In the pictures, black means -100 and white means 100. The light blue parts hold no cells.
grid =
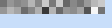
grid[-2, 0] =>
-10
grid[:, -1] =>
[58, -10]
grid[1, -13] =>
29
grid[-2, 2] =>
5
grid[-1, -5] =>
10
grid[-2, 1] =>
18
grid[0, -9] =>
58
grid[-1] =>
[18, 43, 29, -15, 7, 37, -56, 41, -18, 17, 10, 28, -34, 93, -10]

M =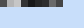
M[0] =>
-39
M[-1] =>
-47
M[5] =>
-70

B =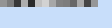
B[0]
16
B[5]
51
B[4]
-67
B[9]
-2

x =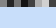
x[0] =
4
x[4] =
-49
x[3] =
-85

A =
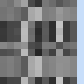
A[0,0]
-4
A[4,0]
-55
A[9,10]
5
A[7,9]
-45
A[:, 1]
[-10, -5, -3, -45, -44, -44, -3, -35, -1, -2, -2, -45]
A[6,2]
10
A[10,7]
4
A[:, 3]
[27, -26, -26, 42, 47, 45, 15, 45, -29, -29, -27, 43]
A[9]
[-7, -2, -10, -29, 32, 44, -1, 4, 14, 11, 5]
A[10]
[-7, -2, -10, -27, 29, 41, -1, 4, 13, 10, 4]
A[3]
[-59, -45, -44, 42, -7, -56, -31, -64, 54, -54, -32]
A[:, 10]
[-13, 3, 4, -32, -32, -32, -9, -27, 5, 5, 4, -33]
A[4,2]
-37
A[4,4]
-16
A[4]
[-55, -44, -37, 47, -16, -66, -29, -62, 41, -54, -32]
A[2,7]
2
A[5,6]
-30
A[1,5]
41
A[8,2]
-9
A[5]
[-56, -44, -42, 45, -13, -62, -30, -63, 49, -54, -32]
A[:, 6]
[-7, -2, -2, -31, -29, -30, -4, -23, 0, -1, -1, -31]
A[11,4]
-9
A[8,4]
31
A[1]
[-10, -5, -13, -26, 32, 41, -2, 1, 19, 8, 3]

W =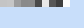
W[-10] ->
54
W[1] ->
55
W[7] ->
-32
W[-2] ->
-51

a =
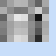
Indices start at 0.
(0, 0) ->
2
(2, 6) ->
51
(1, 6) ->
5
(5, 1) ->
37
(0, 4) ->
10
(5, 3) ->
65
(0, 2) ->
43
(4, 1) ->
29
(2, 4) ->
-3
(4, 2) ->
49
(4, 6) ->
35
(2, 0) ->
-23
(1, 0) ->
36
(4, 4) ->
8

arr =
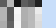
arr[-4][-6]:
-27
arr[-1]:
[35, -22, 93, 35, 46, 71]
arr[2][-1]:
76
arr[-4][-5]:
44
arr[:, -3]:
[-26, 37, 37, 35]
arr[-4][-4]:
-83
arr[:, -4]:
[-83, 93, 90, 93]

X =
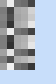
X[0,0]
28
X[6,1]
-62
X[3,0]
-3
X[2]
[2, -38, 28, 36, 58]
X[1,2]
32
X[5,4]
70
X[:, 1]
[85, -47, -38, -60, 85, -54, -62, 79, -37, 89]
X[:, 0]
[28, -3, 2, -3, 25, -2, -2, 26, -1, 26]
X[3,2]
35
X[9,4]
-57
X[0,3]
-15
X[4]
[25, 85, -9, -18, -48]
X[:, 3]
[-15, 37, 36, 42, -18, 38, 41, -17, 42, -22]

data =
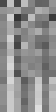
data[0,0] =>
-43
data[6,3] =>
43
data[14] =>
[12, 58, 31, -21, 13, 61, 0, 43]
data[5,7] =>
5
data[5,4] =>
13
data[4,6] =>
2
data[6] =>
[-8, 46, -46, 43, 9, -15, -29, 10]
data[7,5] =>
23
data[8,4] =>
7
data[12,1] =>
50
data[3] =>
[9, 36, -30, 29, 7, -11, -21, 19]
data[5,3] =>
4
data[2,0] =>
0
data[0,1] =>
51
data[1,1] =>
20
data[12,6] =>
4
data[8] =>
[8, 60, -25, 7, 7, 2, -14, -3]
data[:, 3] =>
[49, -5, -30, 29, 1, 4, 43, 18, 7, 15, 10, -28, -13, -9, -21, -8]
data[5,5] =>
-10
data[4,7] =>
26
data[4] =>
[7, 33, 15, 1, 21, 35, 2, 26]
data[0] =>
[-43, 51, -45, 49, 3, -22, -21, 16]
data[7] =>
[2, 37, -1, 18, 13, 23, -9, 17]
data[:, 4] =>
[3, -4, 48, 7, 21, 13, 9, 13, 7, 0, 22, -1, 10, 15, 13, 13]
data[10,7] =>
-12
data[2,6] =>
2

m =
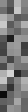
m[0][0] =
10
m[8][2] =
-4
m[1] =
[-14, -43, 55, -4]
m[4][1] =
-8
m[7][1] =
13
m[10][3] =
-33
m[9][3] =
-8
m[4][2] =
-22
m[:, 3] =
[4, -4, -22, 38, 0, 17, -52, -47, 22, -8, -33, 38, 27, -8, -21, -19]
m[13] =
[-91, -21, 1, -8]
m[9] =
[-41, 15, -6, -8]
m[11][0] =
54
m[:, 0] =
[10, -14, 40, 58, 26, -32, -44, -48, -1, -41, 38, 54, -6, -91, -24, -43]
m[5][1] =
-78
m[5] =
[-32, -78, 20, 17]
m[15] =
[-43, 16, 9, -19]
